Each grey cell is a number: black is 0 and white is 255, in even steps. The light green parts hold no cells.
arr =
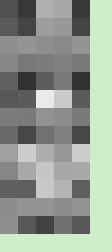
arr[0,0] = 80
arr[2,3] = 137
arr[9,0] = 134
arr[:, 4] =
[57, 68, 148, 121, 49, 91, 122, 70, 204, 168, 94, 148, 88]
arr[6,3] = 140
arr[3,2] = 124
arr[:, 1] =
[57, 68, 148, 121, 49, 91, 122, 70, 204, 168, 94, 148, 88]
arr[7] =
[105, 70, 113, 127, 70]
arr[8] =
[160, 204, 173, 151, 204]
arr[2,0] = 142
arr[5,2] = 234
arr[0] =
[80, 57, 175, 166, 57]
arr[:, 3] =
[166, 152, 137, 129, 121, 202, 140, 127, 151, 167, 180, 140, 112]
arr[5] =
[87, 91, 234, 202, 91]

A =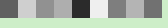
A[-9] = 96
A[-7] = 145
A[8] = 113

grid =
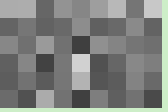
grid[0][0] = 172
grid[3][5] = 81
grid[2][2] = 154
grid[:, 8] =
[200, 99, 111, 126, 105, 74]
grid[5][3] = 114
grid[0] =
[172, 173, 102, 147, 134, 158, 184, 117, 200]
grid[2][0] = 135
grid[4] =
[93, 114, 91, 118, 179, 85, 92, 131, 105]
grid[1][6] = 105
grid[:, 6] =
[184, 105, 132, 102, 92, 95]
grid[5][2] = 171

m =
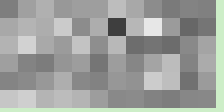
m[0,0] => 126
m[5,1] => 207
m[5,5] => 157
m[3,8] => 164
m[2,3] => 155
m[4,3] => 174
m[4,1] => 138
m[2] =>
[179, 210, 169, 155, 195, 142, 184, 109, 116, 108, 137, 164]
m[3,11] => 171
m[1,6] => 62
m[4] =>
[132, 138, 152, 174, 136, 130, 151, 146, 204, 190, 113, 155]
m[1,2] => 173
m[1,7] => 183
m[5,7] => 139
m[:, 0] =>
[126, 168, 179, 159, 132, 198]
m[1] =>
[168, 180, 173, 203, 140, 173, 62, 183, 231, 155, 103, 117]
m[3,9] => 188
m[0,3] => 152
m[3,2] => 124
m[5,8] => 130

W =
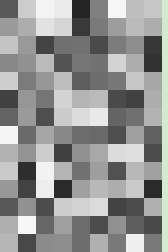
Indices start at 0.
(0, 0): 89
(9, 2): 242
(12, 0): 174
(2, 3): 112
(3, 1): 145
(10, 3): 42
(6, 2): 78
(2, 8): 55
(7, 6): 78
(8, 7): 223
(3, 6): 211
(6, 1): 154
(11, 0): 87
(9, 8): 161
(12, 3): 159
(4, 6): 119
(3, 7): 173
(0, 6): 246
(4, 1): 123
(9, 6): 81
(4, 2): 151
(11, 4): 210
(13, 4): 108
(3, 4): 118
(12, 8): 73
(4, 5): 109
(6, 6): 100
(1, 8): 173
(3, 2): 186
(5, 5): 186
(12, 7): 94
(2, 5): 74
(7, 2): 166
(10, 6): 173

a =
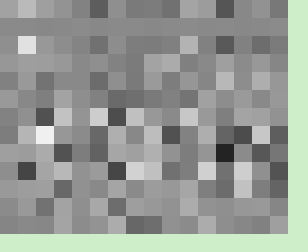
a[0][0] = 162
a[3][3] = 152
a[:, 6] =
[143, 138, 141, 130, 143, 106, 77, 175, 166, 70, 165, 109, 172]
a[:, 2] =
[159, 136, 152, 157, 115, 127, 81, 240, 171, 165, 159, 114, 135]
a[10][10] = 166
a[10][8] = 156
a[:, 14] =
[146, 137, 109, 152, 174, 137, 161, 199, 87, 144, 126, 153, 129]
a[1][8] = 136
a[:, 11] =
[156, 137, 129, 137, 134, 161, 153, 174, 149, 208, 127, 146, 172]
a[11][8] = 152
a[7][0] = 125
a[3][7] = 123
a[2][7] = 125
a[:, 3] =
[147, 137, 141, 152, 137, 163, 194, 151, 82, 184, 104, 163, 164]
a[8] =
[159, 156, 171, 82, 125, 98, 166, 160, 176, 146, 125, 149, 35, 139, 87, 118]
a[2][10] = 179
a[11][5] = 168
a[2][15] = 123
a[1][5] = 136
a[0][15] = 120
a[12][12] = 142
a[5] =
[153, 136, 127, 163, 142, 129, 106, 111, 122, 129, 116, 161, 141, 154, 137, 152]
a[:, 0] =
[162, 138, 143, 151, 129, 153, 130, 125, 159, 142, 153, 139, 133]
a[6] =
[130, 144, 81, 194, 148, 205, 77, 192, 152, 138, 199, 153, 127, 164, 161, 146]
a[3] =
[151, 158, 157, 152, 137, 143, 130, 123, 163, 171, 128, 137, 159, 139, 152, 134]
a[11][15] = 134
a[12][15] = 159

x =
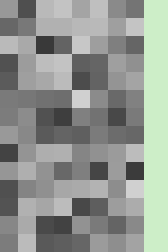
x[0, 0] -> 152
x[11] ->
[83, 177, 166, 188, 72, 94, 157, 172]
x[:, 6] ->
[138, 159, 127, 159, 148, 105, 72, 108, 155, 156, 141, 157, 100, 142]
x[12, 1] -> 170
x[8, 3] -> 176
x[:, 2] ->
[185, 177, 57, 189, 168, 113, 81, 90, 174, 146, 144, 166, 74, 89]
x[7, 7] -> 103
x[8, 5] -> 145
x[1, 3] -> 177
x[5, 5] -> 139
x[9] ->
[150, 175, 146, 104, 127, 69, 156, 59]
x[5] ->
[122, 119, 113, 110, 208, 139, 105, 129]
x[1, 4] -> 184
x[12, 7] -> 137
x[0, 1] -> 79
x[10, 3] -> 167
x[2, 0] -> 186
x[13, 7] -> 163
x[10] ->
[80, 132, 144, 167, 170, 179, 141, 208]
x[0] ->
[152, 79, 185, 195, 164, 191, 138, 116]
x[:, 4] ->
[164, 184, 199, 95, 76, 208, 128, 95, 133, 127, 170, 72, 146, 102]
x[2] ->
[186, 169, 57, 99, 199, 158, 127, 101]
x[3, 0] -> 81
